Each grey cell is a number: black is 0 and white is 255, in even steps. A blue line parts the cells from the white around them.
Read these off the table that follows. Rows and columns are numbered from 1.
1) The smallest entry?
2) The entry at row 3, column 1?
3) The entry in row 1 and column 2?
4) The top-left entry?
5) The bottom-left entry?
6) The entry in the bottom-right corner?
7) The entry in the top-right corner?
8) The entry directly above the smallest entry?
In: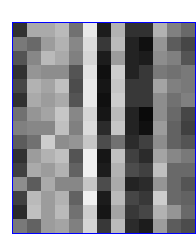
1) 10
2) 84
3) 170
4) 49
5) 121
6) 76
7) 105
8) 56

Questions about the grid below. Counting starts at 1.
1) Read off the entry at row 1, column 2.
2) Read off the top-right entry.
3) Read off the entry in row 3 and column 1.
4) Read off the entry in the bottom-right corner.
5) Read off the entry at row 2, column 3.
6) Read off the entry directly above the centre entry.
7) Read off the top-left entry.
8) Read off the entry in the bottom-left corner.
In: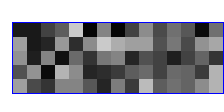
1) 25
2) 112
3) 146
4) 179
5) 37
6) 173
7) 25
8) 159

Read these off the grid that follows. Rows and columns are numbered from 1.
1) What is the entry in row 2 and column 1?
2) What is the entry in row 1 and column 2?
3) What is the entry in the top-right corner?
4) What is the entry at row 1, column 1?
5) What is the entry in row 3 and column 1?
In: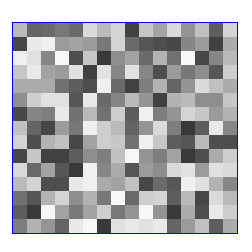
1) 71
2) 100
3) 212
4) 186
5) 240

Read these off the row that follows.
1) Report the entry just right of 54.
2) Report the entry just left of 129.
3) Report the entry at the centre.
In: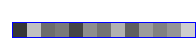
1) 193
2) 156
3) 115

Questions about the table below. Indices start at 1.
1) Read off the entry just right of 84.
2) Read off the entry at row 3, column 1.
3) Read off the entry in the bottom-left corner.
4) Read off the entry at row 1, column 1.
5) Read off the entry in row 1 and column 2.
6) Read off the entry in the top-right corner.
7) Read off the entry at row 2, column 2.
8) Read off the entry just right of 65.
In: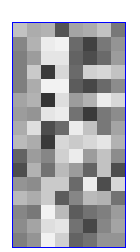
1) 164
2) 127
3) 127
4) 194
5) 172
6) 120
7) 178
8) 120
